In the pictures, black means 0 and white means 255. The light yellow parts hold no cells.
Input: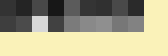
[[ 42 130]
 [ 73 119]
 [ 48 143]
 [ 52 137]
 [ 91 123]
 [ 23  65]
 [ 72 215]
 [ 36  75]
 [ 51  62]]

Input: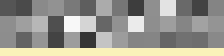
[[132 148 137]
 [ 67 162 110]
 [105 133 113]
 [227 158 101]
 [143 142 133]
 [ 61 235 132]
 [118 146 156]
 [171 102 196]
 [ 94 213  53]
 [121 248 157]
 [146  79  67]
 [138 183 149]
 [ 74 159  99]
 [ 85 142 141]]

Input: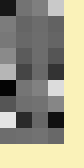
[[201  98 101  85  51 220 134  16 104]
 [127 108 109 109 105 129 114 103 114]
 [115 101 104  91  69 117 111  42 111]
 [ 23 124 120 138 182   4  85 228 109]]

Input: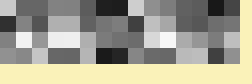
[[ 69 117 190 144]
 [ 24 110 124  64]
 [ 92  87 150 189]
 [ 97  94 171 186]
 [125 167 247 104]
 [143 191 216 106]
 [206  64 108 134]
 [ 29 125 113  37]
 [ 31 117 123  26]
 [ 92  97 175 181]
 [129 176 239 102]
 [130 176 238 103]
 [102  84 151 197]
 [102 131 242 136]
 [201  48 129 145]]

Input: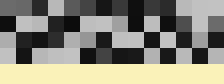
[[194 107  25 181]
 [193 193 158  23]
 [185  78  28 185]
 [ 43  15 193  24]
 [ 57 189  21 178]
 [ 15  14 193  25]
 [ 57 160 191  22]
 [ 22 193  25  67]
 [ 68 190 150  17]
 [ 90  12 175 194]
 [184  33  45 191]
 [ 41 184  19 183]
 [104 192  33  20]
 [107  14 173 193]]

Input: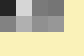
[[117 151]
 [122 144]
 [214 176]
 [ 37 130]]

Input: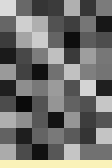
[[123  23  77 119 116  31 198  84 196 113]
 [ 54 118  92 158 127 212  81  61  52 113]
 [176  62  14  58 193  81  98 150  90 197]
 [ 59  82 100 192 113 155 149  18 121  87]
 [ 53 175 204 125  16 120  83  87 100  17]
 [104 207 165  72  65 142  10 143  30  75]
 [219 102  60  26 154  31  76 175  98 171]]

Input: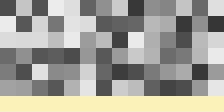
[[223  54 214 234 155 230]
 [105 143 186 183  56 152]
 [196  56  77 121 171  77]
 [133 172 130 108 151  68]
 [142 184 175 179 122  96]
 [ 56 102 234 201  78 188]
 [203  97  65 155  61 204]
 [144  89 187  88 102  80]
 [ 99 220 156 151 210 228]
 [222 227 234  76 142 178]
 [236 118 190  93 138  87]
 [ 83 212 218  86 224 116]
 [197  87 217 144  78 158]
 [ 77 235 219 107 124 162]]
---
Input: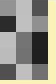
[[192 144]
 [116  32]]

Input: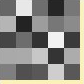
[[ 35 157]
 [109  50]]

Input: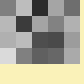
[[ 59 164]
 [188  78]]

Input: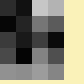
[[ 36 118]
 [ 25  62]]

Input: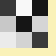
[[ 21 213]
 [211  58]]

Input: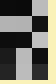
[[178  18]
 [ 14 192]]
